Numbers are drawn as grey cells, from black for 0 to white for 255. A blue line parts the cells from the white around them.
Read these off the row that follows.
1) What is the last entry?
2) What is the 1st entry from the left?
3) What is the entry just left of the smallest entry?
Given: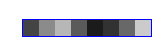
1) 203
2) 68
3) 90

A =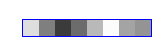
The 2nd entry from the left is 127
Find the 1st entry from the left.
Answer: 222
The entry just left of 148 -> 164

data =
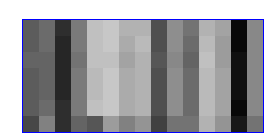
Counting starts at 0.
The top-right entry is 136
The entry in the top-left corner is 92
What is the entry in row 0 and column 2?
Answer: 46
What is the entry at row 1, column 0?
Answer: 92
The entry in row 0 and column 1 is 107
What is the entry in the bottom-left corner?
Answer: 71
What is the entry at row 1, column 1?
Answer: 107
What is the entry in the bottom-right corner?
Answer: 115
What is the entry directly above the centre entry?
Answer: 178
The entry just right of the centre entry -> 79
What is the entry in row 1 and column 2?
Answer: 38
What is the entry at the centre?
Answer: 178
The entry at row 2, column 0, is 100

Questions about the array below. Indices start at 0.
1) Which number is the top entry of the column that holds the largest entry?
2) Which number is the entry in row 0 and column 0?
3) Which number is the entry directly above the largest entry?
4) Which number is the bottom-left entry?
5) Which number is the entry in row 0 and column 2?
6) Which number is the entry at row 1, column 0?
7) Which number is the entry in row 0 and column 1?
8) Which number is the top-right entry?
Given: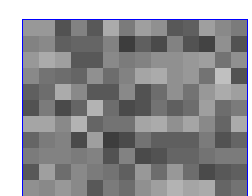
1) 137
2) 152
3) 115
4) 144
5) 82
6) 130
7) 152
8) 123

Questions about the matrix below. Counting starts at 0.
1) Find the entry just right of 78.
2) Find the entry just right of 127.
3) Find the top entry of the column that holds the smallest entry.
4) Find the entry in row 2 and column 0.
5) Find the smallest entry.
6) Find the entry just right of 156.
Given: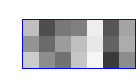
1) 120
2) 238
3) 86
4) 204
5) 58
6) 191

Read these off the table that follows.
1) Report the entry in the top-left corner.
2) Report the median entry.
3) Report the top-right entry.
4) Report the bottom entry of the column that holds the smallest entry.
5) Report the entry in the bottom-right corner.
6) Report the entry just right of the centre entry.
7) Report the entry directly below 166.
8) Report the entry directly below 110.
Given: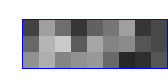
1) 66
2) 110
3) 73
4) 39
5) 85
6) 132
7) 152
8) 202

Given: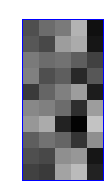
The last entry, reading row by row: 34
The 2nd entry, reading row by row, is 108
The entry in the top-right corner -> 16
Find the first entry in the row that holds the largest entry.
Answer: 151
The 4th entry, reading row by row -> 179
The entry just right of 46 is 157
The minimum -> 3
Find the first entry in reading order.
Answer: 79
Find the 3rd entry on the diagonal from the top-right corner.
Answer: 114
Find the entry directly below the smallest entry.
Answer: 52
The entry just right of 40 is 87
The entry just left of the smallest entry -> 34
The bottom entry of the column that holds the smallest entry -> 187

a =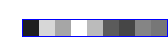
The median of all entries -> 133
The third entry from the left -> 166
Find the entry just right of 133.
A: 119

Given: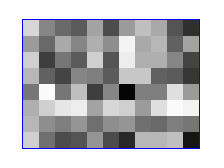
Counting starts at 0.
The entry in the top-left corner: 215
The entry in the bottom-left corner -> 207
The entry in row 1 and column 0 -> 155
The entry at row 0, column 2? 105
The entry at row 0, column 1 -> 134
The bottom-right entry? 21
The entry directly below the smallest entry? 207
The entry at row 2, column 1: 62
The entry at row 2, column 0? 207
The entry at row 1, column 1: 105
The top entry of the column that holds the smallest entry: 155
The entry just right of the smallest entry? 126
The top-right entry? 47
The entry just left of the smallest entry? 134

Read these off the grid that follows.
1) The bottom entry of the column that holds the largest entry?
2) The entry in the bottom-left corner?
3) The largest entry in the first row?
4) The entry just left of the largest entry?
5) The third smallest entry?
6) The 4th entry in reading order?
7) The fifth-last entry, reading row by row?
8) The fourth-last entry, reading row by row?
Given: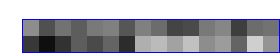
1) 207
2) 56
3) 141
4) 100
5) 50
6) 93
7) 141
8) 156
